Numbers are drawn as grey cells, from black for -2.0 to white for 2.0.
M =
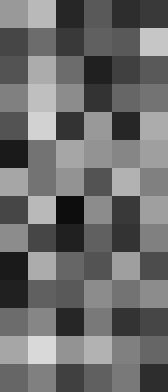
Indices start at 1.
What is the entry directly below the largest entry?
0.0
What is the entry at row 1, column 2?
0.9
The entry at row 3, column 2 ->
0.7
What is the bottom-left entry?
-0.4
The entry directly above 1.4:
0.1
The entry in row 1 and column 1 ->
0.4
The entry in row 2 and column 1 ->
-0.9
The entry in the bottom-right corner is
-1.3
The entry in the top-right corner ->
-1.1
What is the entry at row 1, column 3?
-1.4
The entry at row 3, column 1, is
-0.7
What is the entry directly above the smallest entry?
0.3
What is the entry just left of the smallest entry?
0.9
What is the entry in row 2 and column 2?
-0.3

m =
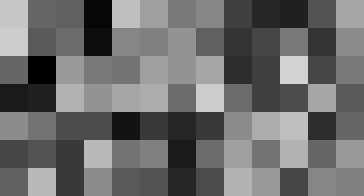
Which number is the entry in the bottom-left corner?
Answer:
-0.5
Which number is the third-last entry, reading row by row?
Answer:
-0.9
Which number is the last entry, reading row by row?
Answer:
0.0
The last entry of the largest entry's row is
-0.1
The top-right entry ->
0.6
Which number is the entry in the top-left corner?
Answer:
1.1
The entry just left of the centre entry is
0.7
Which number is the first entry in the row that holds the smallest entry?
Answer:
-0.4
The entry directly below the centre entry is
-1.4
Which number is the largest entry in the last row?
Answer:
0.9
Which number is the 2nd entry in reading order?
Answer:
-0.4
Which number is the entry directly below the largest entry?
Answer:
-0.8
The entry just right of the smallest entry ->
0.4
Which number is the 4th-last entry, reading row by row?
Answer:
0.4
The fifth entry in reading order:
1.0
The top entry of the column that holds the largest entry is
-1.5
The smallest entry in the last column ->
-0.6
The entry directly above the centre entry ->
0.3
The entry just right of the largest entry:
-0.9
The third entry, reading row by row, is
-0.5

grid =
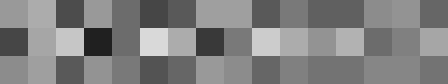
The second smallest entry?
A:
-1.1
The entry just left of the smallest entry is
1.1
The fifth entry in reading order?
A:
-0.3
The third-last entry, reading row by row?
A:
0.1
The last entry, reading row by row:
-0.2
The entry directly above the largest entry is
-0.9
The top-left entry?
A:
0.4
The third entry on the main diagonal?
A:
-0.6
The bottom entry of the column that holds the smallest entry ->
0.3
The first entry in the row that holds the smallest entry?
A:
-0.9
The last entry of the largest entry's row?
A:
0.6
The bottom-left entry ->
0.2
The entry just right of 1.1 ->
-1.5
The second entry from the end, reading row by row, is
0.1

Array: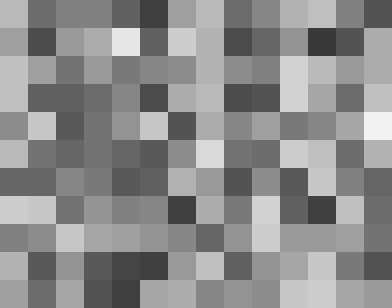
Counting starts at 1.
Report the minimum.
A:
-1.1
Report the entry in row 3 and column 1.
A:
1.0
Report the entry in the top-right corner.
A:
-0.7
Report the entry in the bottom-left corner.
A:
0.5
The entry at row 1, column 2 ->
-0.3
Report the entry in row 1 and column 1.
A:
0.9
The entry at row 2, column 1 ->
0.5
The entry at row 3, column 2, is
0.5
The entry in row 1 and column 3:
0.0
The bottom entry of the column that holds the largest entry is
0.4
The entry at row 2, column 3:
0.4
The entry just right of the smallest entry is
-0.7
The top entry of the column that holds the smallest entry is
1.0
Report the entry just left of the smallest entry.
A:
0.3
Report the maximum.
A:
1.8

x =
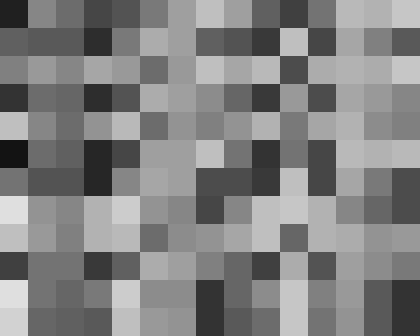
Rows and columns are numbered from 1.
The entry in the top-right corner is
1.1
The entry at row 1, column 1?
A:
-1.5
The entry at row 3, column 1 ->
0.0
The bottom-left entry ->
1.3
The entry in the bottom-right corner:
-1.2
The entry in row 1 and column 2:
0.1
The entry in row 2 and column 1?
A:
-0.5
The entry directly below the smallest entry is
-0.2
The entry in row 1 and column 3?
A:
-0.3
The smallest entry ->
-1.7
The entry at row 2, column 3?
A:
-0.6
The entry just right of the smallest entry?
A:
-0.3
